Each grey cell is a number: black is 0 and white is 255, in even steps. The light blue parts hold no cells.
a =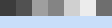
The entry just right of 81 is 159
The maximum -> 236
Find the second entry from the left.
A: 81

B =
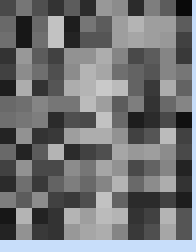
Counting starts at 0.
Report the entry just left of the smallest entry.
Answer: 92
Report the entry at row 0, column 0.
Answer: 73
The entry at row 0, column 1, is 118
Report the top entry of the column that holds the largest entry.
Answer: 152
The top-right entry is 9
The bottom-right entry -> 85
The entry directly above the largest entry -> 166
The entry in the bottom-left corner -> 35
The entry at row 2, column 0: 111
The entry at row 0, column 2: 79
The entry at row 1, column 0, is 105
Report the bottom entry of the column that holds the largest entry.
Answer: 173
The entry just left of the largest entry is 180
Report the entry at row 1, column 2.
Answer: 105
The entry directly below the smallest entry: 92
